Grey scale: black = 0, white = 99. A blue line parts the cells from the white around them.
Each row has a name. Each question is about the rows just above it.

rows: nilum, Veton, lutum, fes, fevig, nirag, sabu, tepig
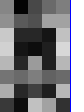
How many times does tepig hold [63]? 1
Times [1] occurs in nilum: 1
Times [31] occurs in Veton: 1
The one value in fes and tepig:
[5]

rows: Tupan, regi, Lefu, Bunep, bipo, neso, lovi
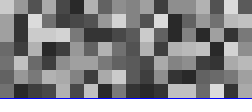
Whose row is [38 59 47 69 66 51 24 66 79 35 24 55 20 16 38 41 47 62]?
neso
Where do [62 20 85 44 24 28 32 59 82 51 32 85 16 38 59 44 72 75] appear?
regi
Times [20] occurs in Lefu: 4

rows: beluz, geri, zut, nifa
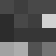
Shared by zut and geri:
[17]
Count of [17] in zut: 1
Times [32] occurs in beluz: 0
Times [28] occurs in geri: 1
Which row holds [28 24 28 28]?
beluz
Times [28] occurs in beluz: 3

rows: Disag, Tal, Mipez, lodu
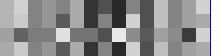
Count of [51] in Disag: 4
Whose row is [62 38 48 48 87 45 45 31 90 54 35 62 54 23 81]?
Mipez
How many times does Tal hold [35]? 1

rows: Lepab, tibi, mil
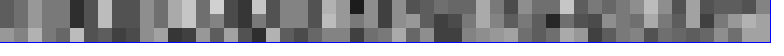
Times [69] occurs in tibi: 1
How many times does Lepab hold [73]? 2
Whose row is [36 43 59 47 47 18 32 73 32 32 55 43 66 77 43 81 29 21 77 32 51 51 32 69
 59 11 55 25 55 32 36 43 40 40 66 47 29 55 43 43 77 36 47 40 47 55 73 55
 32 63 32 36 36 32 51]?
Lepab

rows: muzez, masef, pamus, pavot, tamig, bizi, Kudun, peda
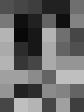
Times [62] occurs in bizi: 2
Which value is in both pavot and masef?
[39]

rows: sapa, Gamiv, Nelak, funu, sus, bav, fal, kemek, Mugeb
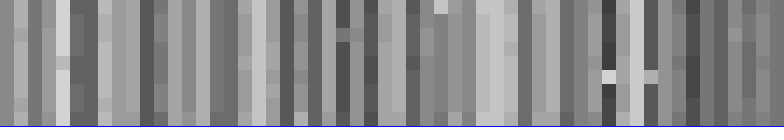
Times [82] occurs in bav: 2
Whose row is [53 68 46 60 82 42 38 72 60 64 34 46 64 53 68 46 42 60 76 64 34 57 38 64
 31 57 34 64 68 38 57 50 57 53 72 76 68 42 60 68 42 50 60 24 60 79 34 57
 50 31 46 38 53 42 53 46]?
funu
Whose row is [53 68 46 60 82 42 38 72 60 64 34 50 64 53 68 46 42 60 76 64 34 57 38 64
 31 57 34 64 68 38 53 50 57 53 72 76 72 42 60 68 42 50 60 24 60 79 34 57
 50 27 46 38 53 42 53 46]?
fal
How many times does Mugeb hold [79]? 1

